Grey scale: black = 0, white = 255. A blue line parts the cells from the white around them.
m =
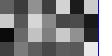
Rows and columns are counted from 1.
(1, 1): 97
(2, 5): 71
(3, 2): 105
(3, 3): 194
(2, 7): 24
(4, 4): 72
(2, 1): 202
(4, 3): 94
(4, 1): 64

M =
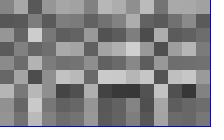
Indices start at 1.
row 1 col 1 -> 133
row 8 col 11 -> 79
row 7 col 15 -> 130
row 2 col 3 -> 125
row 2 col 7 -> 98
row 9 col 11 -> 86
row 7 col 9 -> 57
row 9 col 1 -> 148
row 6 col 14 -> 198
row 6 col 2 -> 164
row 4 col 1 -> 91
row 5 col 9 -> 106
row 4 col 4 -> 111
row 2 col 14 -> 138
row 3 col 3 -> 205
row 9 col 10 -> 126
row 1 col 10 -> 143
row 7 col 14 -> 55
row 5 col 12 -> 152
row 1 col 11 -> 187
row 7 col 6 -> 80
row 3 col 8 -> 82
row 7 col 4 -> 143
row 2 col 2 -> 89
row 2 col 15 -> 90
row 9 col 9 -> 99
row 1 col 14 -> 168
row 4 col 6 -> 164
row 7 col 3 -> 183
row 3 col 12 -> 173
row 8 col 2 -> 102
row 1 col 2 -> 167

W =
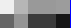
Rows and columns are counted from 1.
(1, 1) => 239
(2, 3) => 59
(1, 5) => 156

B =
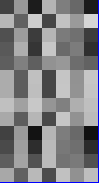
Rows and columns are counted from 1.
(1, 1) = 66
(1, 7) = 27
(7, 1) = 172
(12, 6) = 122
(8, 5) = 128
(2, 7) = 213
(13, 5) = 193
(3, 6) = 112
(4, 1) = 89
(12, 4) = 187
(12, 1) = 94
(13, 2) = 97
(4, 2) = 174
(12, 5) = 115
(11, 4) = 186
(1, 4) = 180
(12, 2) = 164
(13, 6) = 145
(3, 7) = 60
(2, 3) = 206
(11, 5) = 120
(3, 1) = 80
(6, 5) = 197
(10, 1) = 65
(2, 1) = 183
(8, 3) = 200
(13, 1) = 168

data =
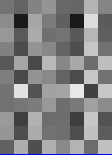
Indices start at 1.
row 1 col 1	116
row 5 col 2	166
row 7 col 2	225
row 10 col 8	92
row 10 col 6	78
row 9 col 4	109
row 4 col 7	198
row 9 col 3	178
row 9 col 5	110
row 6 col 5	99
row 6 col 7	199
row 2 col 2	26
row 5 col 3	73
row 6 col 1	126
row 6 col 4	137
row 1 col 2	99
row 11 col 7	108
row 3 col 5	115
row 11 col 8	193
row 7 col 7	65
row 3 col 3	171
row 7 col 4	162
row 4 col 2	76
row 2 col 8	91
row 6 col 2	73

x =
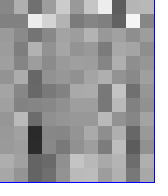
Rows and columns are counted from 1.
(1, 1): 135
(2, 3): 236
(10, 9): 175
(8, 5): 144
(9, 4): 144
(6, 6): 145
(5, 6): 159
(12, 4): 106
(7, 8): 120
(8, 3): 133
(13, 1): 167
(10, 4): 135
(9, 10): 134
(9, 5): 149
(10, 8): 142
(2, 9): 98
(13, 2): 148
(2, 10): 245
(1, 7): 197
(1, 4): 157
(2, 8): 127
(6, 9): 147
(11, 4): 136
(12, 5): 144
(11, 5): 121
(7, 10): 112
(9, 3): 108
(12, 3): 100
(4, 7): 153
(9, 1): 150
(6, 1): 147
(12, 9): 180
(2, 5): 179
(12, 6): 196
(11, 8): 124

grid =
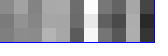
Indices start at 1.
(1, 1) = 139
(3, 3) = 139
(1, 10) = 167
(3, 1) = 127
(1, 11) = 69
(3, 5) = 167
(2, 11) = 41
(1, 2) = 162
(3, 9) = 87
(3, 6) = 91
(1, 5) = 170
